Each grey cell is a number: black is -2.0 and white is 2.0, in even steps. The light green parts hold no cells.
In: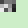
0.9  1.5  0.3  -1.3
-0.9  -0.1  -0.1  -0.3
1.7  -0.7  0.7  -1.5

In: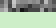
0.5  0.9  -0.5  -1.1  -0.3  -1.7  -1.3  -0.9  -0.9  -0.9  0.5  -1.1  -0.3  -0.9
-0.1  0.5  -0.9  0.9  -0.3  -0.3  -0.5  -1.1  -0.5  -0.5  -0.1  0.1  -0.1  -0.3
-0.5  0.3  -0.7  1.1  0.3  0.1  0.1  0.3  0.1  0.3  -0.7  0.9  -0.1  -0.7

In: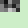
0.1  -0.1  1.1  0.5  -1.3
0.1  -1.1  -0.5  -1.5  -0.3
-0.7  -1.7  0.3  -0.9  -0.9

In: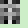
0.7  0.7  0.3  0.5  0.9
0.1  0.3  0.7  0.5  -0.1
-0.1  -1.1  1.3  -0.7  -0.5
-0.5  -1.3  0.9  -0.9  -1.1
-0.9  -1.7  1.1  -1.3  -1.5
-0.3  -1.9  1.5  -1.7  -0.7

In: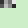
-0.6  1.0  0.2  -1.4
-1.2  0.6  -0.2  1.6

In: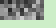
0.4  0.6  -1.4  0.0  -0.2  -1.2  1.0  -0.4  -0.6  0.0  -0.2
0.4  0.4  -0.8  -0.6  0.8  -1.0  -0.2  0.2  0.8  -0.6  0.2
-0.6  0.2  0.4  0.0  0.6  1.2  0.4  0.6  1.0  -1.0  -0.4
0.2  -0.2  0.0  0.6  -0.8  0.0  -0.8  -1.0  0.8  0.0  -0.6
-1.2  -0.4  -1.4  -0.2  -1.0  -0.6  -1.2  -0.8  -0.6  0.8  -0.4

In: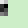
1.6  1.0
0.0  -0.4
-1.4  -0.8
-1.2  -2.0
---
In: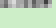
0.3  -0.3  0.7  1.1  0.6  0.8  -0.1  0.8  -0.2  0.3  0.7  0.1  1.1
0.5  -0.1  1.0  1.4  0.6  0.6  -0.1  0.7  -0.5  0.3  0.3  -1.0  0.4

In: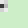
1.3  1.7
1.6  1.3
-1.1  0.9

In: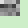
0.5  0.3  -0.1  0.4  -0.6
1.5  0.7  0.7  0.9  -0.5
-1.1  -0.8  -0.3  -1.0  0.8
0.1  0.0  0.2  0.0  0.4

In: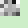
1.0  0.0  0.8  -0.1  -0.8
1.6  -0.4  0.7  -1.7  2.0
-0.3  1.4  0.7  0.9  1.6
1.6  0.7  0.7  0.8  0.5

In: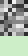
-0.8  0.9  -1.2  1.3  0.2  0.3  -1.3
-0.5  1.1  -1.4  1.8  0.4  0.3  -1.5
0.6  1.2  1.0  -0.8  -1.2  -1.1  1.0
1.2  1.7  -1.1  1.5  -0.3  -0.5  -1.1
0.3  -0.8  1.3  -0.7  0.1  0.1  1.4
1.0  -1.1  0.4  0.2  1.3  1.1  0.3
-1.1  -0.3  -0.1  0.1  0.1  0.2  -0.1
0.6  -0.3  -1.0  0.9  1.7  1.5  -1.2
0.8  -0.9  0.9  0.7  0.9  0.7  1.3

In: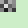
0.0  -1.6  0.3  -1.1
0.6  -0.7  0.7  0.2
-0.9  1.5  -0.4  0.1
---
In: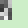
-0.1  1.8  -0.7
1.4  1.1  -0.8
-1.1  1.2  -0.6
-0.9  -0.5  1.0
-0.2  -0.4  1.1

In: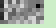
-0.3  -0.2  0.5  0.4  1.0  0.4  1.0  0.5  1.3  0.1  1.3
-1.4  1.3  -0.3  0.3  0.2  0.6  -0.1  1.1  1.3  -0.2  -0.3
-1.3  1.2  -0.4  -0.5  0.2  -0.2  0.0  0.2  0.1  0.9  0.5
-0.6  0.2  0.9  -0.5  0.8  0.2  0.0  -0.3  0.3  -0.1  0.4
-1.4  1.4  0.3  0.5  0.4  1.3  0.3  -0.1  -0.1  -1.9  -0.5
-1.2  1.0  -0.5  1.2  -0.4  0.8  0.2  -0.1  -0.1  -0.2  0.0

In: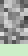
0.8  -0.6  0.2  -0.7  0.0  0.8  0.9
-0.3  -0.5  0.4  1.1  -0.3  -0.7  -0.2
1.5  0.4  0.2  -0.3  -0.1  1.0  1.0
-0.1  -0.6  0.4  0.1  1.0  0.5  1.4
-0.4  1.0  1.2  0.6  0.2  -0.6  -0.2
0.3  1.3  1.0  0.4  0.7  -0.2  -0.7
0.4  1.0  0.0  0.1  0.5  0.6  -1.1
0.8  1.3  -0.1  0.1  0.0  1.1  1.0
0.3  -0.6  0.5  0.9  1.2  0.1  1.2
0.1  1.3  1.1  0.5  0.6  -0.3  -0.6
-0.6  0.9  1.1  0.7  0.1  -0.6  -0.2

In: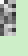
-0.7  0.9  1.3  1.0
-0.5  0.9  0.3  -1.1
-0.9  1.1  1.4  0.8
0.5  -0.5  0.0  -0.3
0.1  -0.7  0.2  -0.6
-0.3  0.6  0.1  -1.2
-0.7  1.0  1.3  0.9
0.2  1.5  0.2  -1.2
1.9  -0.9  0.9  0.8

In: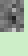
-0.5  -0.1  0.2  1.1  -0.3  0.4
-0.1  -0.3  -0.5  -0.1  -0.4  -0.7
0.1  -0.1  -0.5  -1.1  -0.3  0.0
-0.3  -0.5  -0.9  -1.5  0.0  -0.2
0.0  -0.4  -0.7  -0.3  -0.3  -0.3
-0.3  -0.2  -0.4  0.7  -0.2  -0.7
-0.4  -0.1  0.1  -0.8  -0.4  -0.1
-0.1  -0.2  -0.1  0.2  -0.5  0.1

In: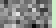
-0.4  0.8  0.7  1.3  0.3  0.1  -0.5  -0.7  -1.9  -1.0  -0.2  -1.2  0.3
-0.1  -0.4  -0.1  0.2  -1.0  0.1  0.2  -0.4  -0.6  0.6  0.3  -0.5  0.9
0.1  0.0  0.5  0.7  0.2  0.6  -0.4  -0.2  0.4  -0.5  0.0  -0.2  0.3
0.4  0.5  -0.3  1.1  1.6  -0.3  0.5  0.3  0.4  0.6  -0.6  0.4  -0.2
0.0  0.6  0.1  0.8  -0.3  -0.1  -0.1  -0.6  1.3  -0.4  -1.1  -1.1  0.1
0.6  -0.6  0.1  0.5  0.7  0.0  0.0  0.9  -0.1  -0.3  0.9  -0.3  0.1
-0.2  -1.2  0.1  -0.2  -0.3  0.4  -0.3  -0.2  0.5  -0.9  -0.6  -0.6  -0.2

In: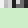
1.8  0.9  1.3  -1.5  -0.3  -0.3  -1.4
1.8  1.0  1.3  -1.5  1.4  -0.3  -1.3

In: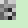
-0.4  0.0  -1.6  0.4
-0.5  0.8  1.1  -0.8
0.3  -0.5  -1.4  1.1
-0.1  0.5  0.3  0.3
1.4  0.2  1.2  1.1
